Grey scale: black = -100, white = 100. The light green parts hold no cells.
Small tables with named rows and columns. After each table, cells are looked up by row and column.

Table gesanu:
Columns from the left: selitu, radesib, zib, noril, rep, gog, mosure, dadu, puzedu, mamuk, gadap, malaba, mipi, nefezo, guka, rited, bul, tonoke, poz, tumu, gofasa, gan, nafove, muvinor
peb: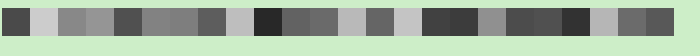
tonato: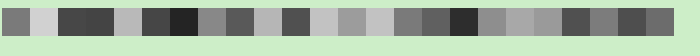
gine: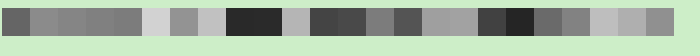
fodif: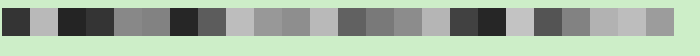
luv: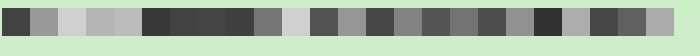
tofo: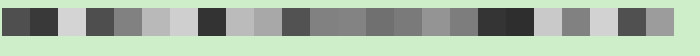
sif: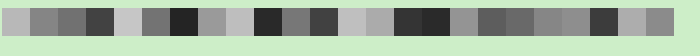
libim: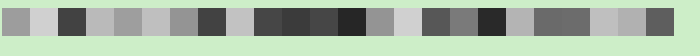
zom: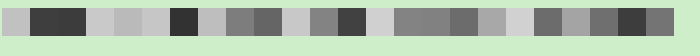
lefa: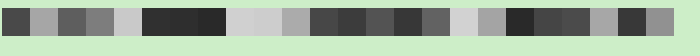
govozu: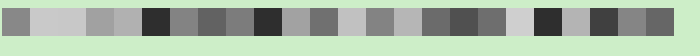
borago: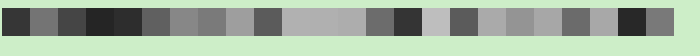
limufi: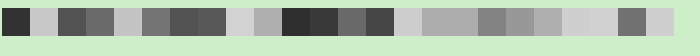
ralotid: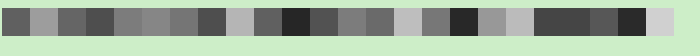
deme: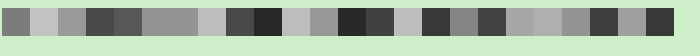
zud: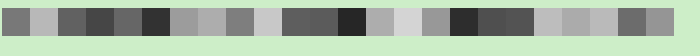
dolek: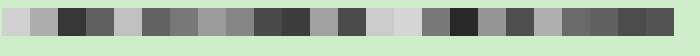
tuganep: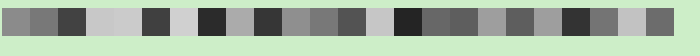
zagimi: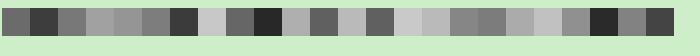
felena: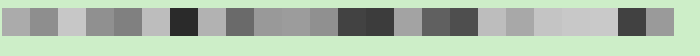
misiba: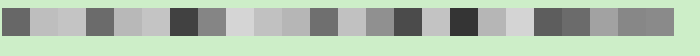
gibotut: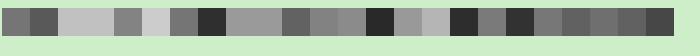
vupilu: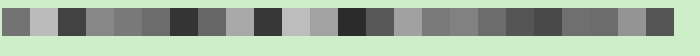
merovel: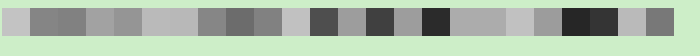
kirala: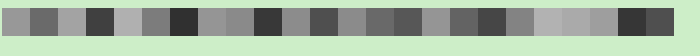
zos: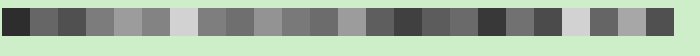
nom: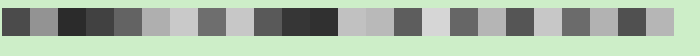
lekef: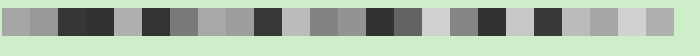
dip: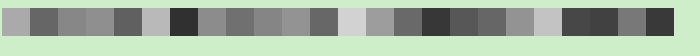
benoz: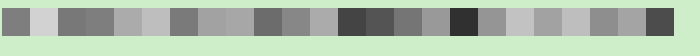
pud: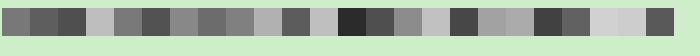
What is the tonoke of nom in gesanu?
42
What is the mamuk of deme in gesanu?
-69
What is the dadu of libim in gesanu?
-48
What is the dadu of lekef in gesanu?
32
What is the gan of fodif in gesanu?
40
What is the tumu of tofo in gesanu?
58
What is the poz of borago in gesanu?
16
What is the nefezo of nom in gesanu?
45
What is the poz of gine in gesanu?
-71
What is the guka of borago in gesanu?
-59
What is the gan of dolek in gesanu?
-24
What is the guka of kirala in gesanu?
-32
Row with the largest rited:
nom

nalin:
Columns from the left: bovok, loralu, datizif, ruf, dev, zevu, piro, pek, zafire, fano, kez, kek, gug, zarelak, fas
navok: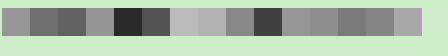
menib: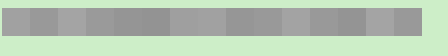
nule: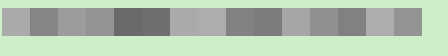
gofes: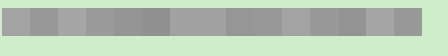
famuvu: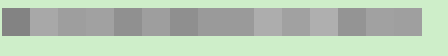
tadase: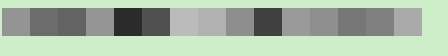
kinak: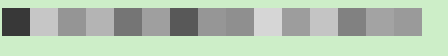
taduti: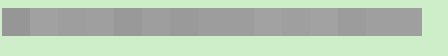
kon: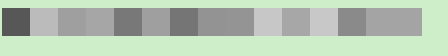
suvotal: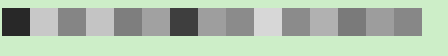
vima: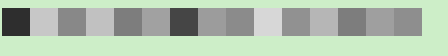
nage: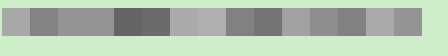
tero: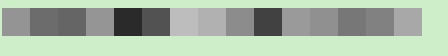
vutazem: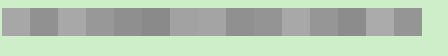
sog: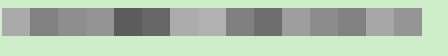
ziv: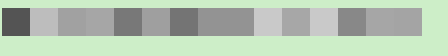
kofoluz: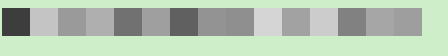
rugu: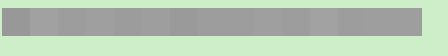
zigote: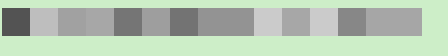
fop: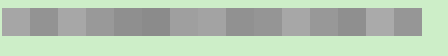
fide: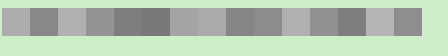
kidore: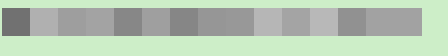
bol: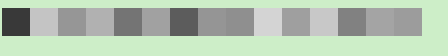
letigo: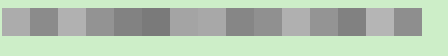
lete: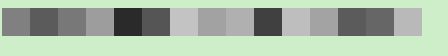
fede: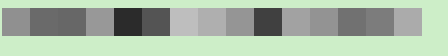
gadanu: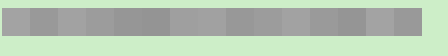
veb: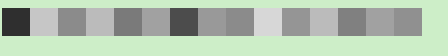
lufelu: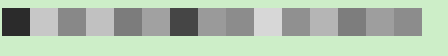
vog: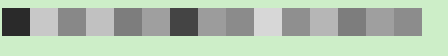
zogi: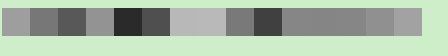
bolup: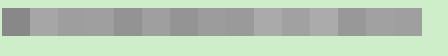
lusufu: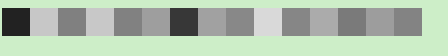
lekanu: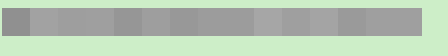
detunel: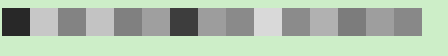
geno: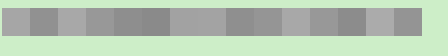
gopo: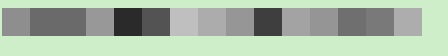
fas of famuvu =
25
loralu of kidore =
38
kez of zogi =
5
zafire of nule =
2
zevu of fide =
-6
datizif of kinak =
17

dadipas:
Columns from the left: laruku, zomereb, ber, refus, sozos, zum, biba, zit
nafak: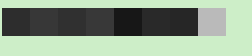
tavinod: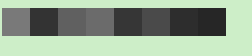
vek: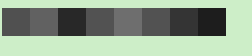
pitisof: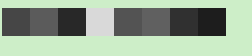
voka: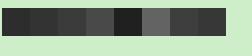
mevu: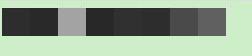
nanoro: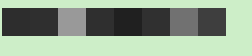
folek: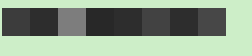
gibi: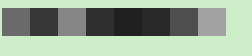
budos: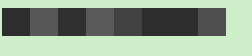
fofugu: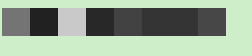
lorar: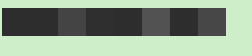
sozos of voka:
-75
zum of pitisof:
-25
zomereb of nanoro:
-63
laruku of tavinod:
-5
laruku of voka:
-65
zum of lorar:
-36
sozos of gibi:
-75
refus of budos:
-30
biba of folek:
-65
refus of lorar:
-63
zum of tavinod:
-42
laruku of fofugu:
-9
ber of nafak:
-62
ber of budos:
-62
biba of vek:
-59
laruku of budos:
-65
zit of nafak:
46
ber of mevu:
28
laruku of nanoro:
-65

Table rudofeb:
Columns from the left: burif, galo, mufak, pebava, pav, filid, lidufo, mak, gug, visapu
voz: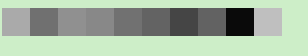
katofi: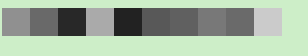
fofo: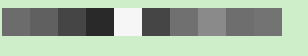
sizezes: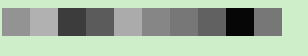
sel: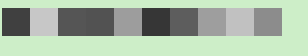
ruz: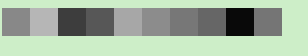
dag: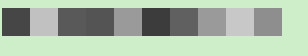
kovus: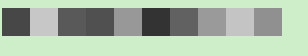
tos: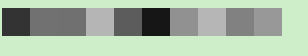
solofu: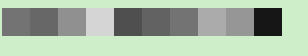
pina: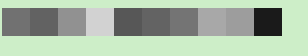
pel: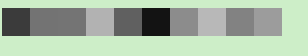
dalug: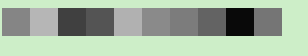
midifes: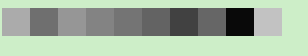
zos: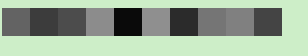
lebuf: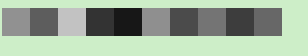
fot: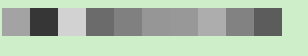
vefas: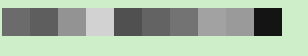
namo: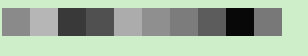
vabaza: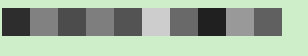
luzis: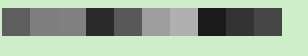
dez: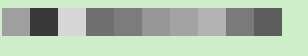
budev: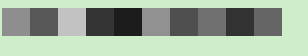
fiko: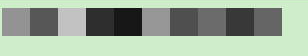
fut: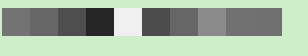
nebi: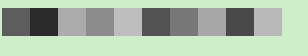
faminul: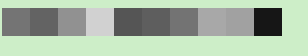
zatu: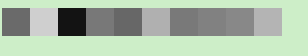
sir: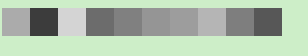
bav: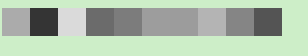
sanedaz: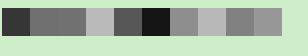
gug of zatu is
7
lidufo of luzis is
38
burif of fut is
-10
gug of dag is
57
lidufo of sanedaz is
11
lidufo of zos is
-66
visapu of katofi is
59

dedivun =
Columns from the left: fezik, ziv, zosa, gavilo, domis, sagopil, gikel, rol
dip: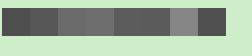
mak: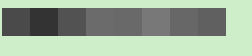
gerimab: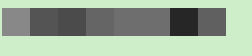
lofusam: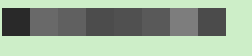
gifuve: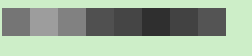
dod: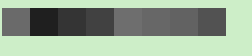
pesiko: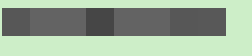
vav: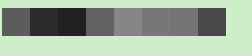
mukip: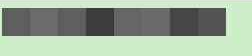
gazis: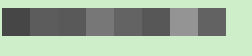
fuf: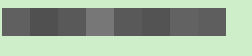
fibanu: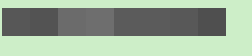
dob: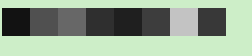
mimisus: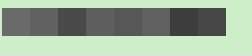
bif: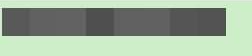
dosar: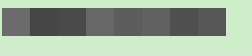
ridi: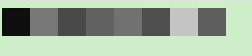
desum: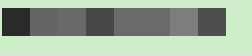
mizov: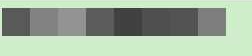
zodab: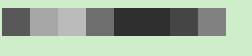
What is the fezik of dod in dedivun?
-17
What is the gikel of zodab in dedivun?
-46
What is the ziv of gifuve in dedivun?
23
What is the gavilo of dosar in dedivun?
-19
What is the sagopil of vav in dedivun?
-7
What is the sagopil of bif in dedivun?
-24

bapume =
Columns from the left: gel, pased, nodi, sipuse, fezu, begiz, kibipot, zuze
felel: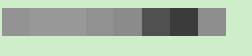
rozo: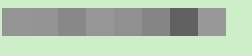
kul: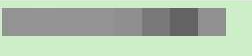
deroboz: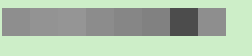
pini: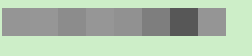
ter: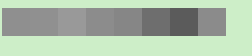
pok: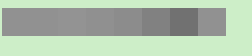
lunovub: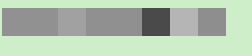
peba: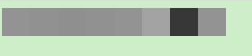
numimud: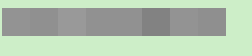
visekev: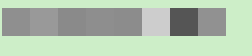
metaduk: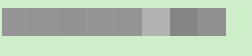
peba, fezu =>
15
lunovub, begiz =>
-42
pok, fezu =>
10
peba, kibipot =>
-57
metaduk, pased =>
16
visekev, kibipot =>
-33
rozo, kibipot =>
-24
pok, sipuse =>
13
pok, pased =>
14
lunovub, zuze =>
11
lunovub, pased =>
14
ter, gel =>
12
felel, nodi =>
19
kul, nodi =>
15
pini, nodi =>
10
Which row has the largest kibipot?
lunovub

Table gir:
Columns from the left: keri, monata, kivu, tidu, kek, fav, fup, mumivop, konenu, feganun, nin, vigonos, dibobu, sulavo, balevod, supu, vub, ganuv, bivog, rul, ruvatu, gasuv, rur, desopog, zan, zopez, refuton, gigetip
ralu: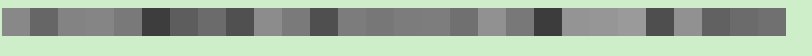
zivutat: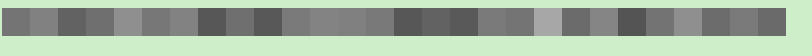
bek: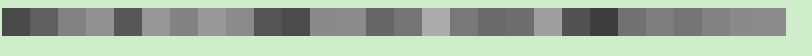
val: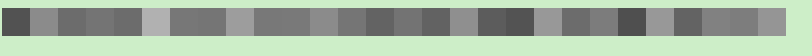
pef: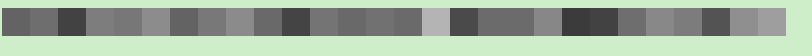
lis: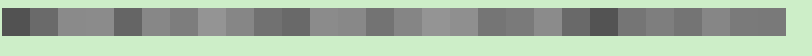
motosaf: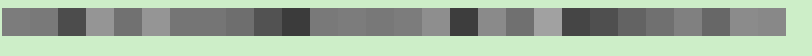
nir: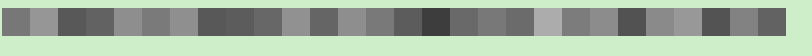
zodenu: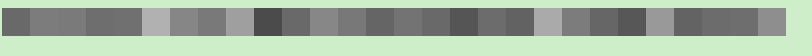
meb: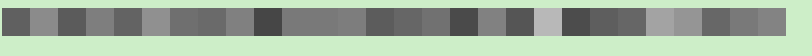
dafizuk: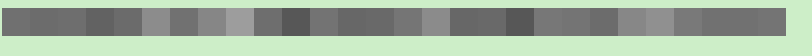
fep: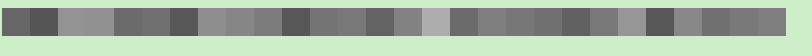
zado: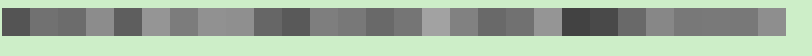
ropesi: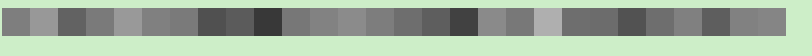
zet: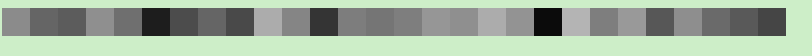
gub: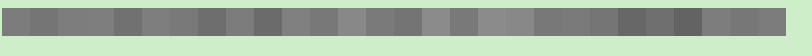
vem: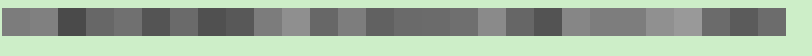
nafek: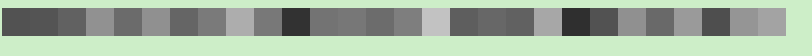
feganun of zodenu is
-41
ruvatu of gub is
-4
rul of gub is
-6
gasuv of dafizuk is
-15
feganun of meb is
-45
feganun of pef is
-18
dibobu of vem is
-2
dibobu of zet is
-2
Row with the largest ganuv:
zet

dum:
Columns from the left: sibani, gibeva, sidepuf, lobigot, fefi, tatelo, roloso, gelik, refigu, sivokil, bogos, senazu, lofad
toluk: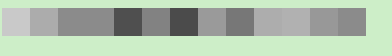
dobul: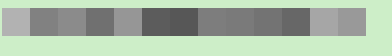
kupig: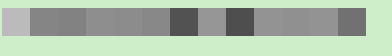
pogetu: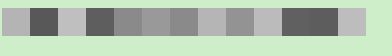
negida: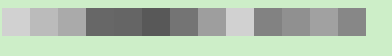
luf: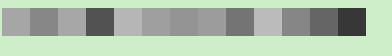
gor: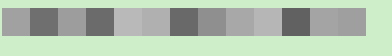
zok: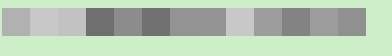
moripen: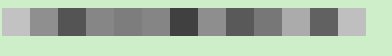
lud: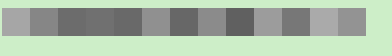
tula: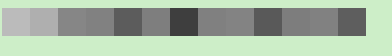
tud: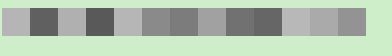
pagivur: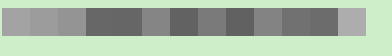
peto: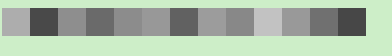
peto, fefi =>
10
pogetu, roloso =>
8
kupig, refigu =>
-39
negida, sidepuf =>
33
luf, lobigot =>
-36
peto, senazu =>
-12
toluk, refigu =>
-7
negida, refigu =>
64
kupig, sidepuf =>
2

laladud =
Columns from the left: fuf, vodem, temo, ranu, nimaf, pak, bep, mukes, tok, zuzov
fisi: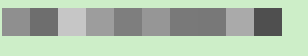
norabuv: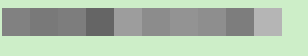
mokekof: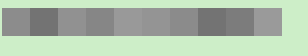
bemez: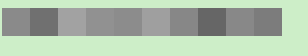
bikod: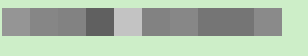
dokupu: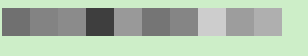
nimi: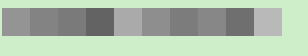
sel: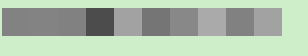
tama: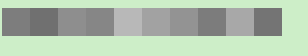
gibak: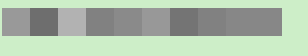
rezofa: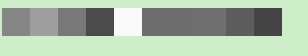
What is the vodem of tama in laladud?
-12
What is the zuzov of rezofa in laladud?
-47
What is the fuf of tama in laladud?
-2
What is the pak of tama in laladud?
27
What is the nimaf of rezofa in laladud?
95
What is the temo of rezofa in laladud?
-6
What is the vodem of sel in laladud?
3
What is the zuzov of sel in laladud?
27
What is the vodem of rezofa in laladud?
24
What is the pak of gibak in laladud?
19
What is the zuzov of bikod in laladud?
8
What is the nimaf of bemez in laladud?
10
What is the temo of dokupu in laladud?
9
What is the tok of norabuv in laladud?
-2
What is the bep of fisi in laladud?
-5
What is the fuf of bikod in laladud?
17
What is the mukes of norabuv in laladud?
11
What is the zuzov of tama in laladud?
-9
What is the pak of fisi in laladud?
18
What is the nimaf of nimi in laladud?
33
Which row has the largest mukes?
dokupu

